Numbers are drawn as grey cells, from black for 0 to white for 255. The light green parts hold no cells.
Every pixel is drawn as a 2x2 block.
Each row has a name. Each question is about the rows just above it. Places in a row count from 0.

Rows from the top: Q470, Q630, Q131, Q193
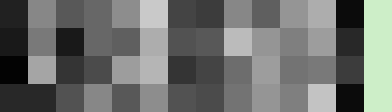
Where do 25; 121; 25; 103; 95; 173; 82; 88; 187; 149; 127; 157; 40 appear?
Q630
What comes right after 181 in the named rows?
52
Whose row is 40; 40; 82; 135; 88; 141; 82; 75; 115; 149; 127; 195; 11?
Q193

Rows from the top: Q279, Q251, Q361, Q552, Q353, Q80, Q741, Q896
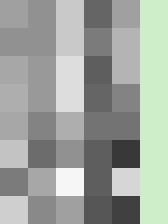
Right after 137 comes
160
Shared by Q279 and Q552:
101
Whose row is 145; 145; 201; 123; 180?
Q251
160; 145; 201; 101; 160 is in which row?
Q279

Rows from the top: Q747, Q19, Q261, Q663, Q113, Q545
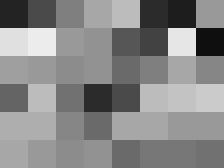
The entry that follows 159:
153
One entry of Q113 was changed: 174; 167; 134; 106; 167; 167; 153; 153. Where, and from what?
1, 174

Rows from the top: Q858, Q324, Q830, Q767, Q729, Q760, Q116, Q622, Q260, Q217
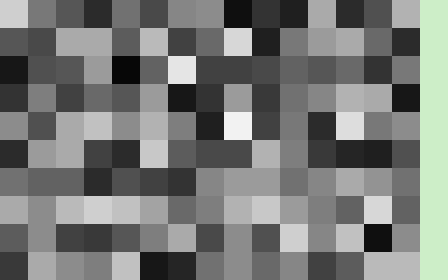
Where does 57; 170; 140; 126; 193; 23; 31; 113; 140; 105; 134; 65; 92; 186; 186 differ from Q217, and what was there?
6, 37
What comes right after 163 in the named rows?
105
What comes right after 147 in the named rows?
113
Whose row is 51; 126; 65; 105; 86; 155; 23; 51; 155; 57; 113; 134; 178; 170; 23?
Q767
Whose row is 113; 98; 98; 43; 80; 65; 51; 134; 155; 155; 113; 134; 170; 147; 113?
Q116
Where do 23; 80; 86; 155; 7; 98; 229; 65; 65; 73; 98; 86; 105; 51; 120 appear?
Q830
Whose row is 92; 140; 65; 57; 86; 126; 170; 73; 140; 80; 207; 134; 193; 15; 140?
Q260

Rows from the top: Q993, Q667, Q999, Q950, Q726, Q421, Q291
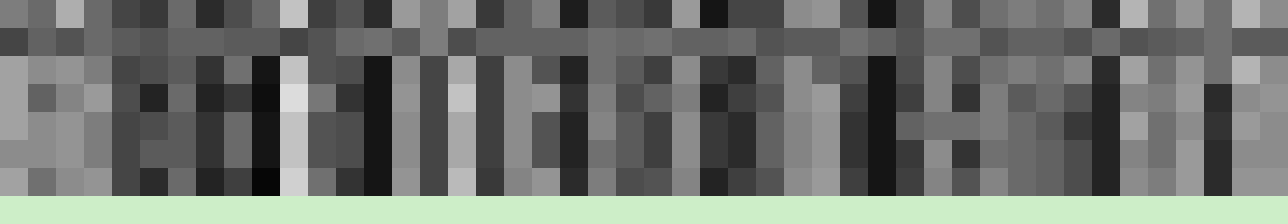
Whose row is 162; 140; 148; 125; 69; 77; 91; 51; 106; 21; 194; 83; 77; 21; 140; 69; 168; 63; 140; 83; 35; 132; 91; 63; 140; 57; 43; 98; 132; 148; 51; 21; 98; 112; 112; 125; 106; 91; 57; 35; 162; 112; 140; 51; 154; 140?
Q726
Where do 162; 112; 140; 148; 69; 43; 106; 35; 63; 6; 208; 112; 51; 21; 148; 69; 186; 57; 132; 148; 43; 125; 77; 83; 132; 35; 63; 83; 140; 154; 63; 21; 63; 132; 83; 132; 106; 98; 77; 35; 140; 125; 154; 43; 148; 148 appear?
Q291
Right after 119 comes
51
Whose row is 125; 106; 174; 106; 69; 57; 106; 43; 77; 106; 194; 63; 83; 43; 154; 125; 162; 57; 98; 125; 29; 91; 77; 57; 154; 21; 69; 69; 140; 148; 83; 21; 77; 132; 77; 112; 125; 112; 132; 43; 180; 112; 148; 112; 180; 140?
Q993
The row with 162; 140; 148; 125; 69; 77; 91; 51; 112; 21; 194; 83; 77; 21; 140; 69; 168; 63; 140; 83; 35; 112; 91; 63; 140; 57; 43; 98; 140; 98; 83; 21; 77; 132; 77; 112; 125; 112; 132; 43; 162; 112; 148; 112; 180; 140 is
Q999

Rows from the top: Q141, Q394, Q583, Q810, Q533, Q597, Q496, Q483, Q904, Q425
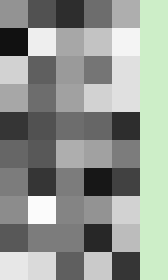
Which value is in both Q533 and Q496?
53
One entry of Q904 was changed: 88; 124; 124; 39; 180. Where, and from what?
4, 188
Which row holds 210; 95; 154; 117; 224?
Q583
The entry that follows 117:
224
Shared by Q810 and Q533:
109
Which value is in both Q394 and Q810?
167

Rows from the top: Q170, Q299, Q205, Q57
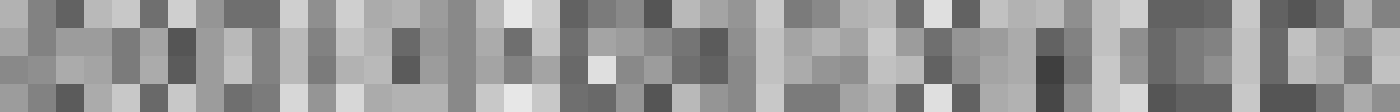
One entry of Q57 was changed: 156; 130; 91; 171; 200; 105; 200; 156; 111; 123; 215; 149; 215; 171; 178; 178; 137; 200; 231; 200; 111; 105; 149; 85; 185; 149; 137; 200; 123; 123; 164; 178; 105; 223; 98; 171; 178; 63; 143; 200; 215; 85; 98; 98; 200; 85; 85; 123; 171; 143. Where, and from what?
37, 71
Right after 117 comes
91

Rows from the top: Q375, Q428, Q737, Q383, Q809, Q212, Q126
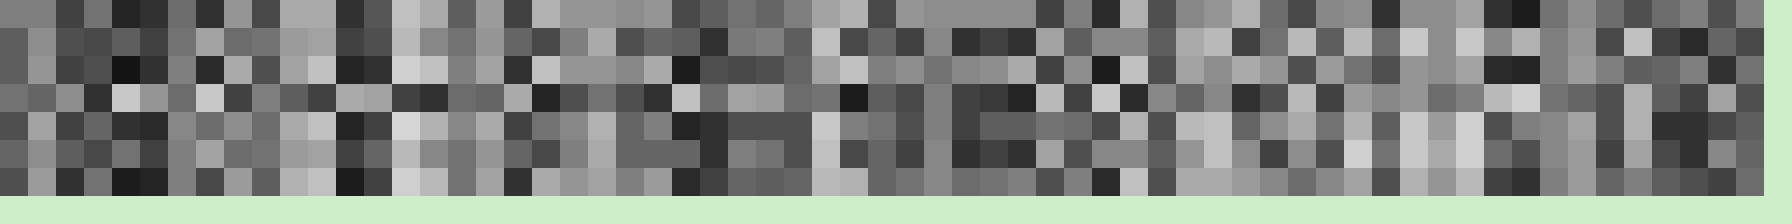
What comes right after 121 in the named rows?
127
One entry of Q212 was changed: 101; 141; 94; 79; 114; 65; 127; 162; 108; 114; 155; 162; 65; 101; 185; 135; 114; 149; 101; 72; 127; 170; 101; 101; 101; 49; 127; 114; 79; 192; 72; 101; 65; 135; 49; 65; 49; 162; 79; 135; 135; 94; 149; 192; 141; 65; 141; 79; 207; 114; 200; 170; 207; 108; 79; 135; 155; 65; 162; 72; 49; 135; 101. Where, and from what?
3, 72
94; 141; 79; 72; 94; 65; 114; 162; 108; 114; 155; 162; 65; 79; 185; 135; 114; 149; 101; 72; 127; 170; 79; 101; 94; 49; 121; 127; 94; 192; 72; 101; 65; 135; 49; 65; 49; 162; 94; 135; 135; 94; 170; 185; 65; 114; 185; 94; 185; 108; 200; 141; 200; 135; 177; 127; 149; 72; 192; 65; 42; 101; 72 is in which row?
Q428
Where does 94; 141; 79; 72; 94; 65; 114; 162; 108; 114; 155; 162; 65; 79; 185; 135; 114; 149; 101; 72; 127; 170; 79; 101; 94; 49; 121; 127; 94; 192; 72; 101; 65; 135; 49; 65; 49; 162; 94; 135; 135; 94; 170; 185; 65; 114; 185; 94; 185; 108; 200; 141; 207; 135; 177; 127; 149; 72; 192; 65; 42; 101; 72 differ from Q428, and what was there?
52, 200
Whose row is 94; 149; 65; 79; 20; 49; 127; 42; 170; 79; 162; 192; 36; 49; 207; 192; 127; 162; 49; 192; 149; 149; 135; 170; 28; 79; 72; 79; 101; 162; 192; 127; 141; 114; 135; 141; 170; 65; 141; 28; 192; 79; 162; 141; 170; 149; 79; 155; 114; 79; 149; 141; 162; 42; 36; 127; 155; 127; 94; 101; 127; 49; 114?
Q737
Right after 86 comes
192
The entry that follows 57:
36

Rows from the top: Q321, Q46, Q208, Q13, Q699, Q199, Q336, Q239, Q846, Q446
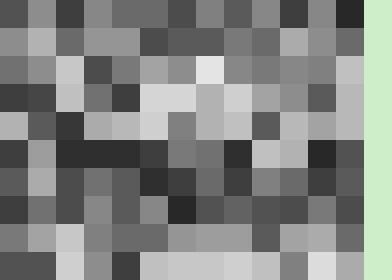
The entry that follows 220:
171
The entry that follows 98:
82
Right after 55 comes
171
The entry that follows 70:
192

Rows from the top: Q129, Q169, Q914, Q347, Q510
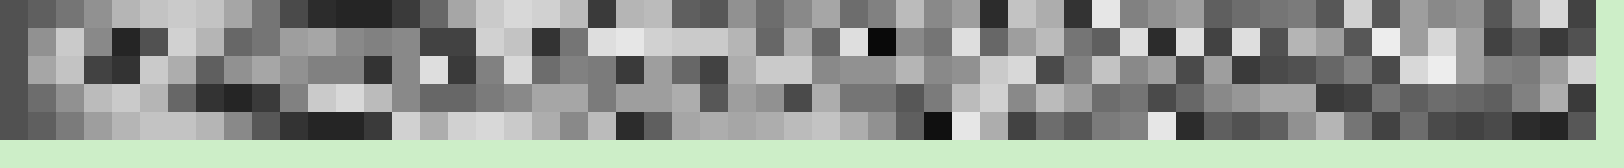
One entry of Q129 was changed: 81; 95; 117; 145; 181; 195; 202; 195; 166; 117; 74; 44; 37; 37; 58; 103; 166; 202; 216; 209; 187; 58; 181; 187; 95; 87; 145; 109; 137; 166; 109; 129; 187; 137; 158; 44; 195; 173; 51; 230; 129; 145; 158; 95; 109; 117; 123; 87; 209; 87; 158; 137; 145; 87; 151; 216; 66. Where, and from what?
54, 145
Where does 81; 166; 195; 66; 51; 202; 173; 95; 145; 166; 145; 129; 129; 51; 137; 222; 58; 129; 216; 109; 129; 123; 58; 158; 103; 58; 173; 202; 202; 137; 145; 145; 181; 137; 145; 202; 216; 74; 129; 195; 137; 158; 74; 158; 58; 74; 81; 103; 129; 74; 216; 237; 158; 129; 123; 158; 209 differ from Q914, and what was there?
25, 66
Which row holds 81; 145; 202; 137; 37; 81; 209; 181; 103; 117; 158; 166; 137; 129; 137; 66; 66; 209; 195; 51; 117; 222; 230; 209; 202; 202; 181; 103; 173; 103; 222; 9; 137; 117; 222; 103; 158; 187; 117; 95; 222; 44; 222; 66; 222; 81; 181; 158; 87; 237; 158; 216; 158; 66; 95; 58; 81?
Q169
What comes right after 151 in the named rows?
166
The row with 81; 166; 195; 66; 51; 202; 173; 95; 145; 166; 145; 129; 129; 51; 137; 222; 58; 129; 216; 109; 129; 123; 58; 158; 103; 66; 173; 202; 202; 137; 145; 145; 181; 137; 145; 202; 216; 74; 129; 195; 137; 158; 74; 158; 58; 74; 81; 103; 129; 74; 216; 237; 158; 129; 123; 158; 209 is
Q914
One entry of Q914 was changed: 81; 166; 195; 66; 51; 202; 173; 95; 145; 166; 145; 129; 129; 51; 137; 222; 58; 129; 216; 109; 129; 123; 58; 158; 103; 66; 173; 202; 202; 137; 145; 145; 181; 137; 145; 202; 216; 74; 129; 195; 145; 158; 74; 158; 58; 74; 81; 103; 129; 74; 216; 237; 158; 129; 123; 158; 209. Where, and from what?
40, 137

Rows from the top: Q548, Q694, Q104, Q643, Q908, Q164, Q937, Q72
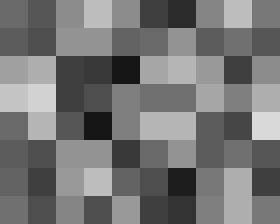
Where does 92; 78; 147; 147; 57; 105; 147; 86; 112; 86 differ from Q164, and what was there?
7, 92
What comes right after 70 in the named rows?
217
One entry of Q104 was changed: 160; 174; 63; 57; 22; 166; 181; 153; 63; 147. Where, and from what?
9, 140
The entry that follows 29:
120

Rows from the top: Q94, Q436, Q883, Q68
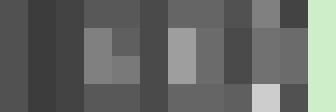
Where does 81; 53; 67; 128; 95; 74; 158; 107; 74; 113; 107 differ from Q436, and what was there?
1, 60
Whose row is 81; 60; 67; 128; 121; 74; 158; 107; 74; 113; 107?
Q883
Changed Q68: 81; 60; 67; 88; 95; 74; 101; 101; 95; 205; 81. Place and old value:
4, 88

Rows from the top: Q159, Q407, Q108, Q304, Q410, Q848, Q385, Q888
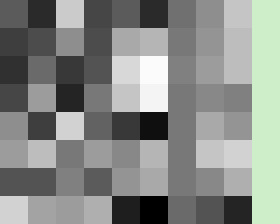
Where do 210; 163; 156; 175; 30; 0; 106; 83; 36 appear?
Q888
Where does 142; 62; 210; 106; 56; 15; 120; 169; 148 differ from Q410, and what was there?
3, 98
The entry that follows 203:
70
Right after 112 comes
142
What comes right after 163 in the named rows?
156

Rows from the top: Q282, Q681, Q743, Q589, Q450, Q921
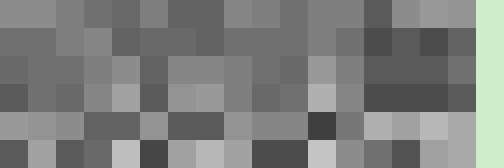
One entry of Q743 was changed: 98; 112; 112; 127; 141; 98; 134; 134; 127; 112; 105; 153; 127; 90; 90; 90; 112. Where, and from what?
0, 105
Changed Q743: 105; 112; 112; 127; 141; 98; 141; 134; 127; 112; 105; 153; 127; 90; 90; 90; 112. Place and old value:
6, 134
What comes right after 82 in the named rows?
161
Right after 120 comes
176

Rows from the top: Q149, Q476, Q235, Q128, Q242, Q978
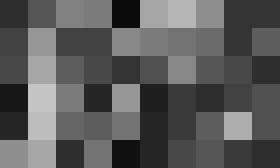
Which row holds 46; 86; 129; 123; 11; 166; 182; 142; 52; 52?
Q149
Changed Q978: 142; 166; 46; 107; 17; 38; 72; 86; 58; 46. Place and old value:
3, 115
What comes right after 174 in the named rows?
80

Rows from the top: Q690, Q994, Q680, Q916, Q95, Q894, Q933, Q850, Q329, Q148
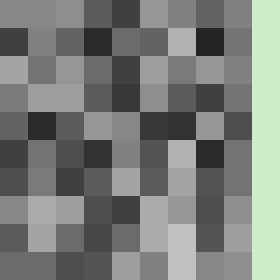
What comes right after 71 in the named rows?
107
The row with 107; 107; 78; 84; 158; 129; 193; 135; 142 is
Q148
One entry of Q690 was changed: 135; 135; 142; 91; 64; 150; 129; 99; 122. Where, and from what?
8, 129

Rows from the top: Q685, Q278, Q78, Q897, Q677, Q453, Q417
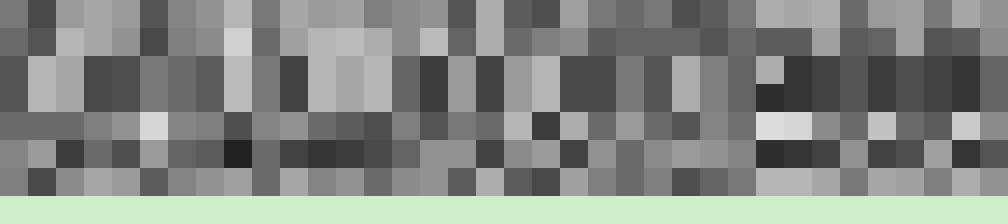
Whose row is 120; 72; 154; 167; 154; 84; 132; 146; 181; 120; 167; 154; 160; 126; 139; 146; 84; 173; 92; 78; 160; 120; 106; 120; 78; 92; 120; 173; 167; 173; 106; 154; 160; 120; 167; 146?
Q685
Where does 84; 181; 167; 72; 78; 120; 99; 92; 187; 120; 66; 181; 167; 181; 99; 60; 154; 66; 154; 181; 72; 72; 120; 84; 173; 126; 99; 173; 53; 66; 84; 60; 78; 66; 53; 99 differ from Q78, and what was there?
6, 106
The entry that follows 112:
221
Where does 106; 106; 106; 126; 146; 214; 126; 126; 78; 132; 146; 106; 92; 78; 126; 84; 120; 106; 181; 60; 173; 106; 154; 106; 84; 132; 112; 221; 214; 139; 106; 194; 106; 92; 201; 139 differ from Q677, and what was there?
6, 132
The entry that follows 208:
106

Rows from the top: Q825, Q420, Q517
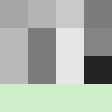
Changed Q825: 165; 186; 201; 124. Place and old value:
1, 180
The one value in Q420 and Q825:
124

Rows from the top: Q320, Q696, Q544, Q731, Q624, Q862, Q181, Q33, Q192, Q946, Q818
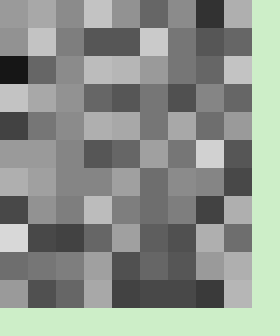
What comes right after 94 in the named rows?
80
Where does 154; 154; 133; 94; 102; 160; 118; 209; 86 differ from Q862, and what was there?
3, 86
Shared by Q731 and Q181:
133
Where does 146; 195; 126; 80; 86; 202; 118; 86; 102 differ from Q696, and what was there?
3, 86
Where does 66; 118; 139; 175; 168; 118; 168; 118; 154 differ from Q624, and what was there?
7, 110
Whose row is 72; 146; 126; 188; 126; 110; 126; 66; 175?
Q33

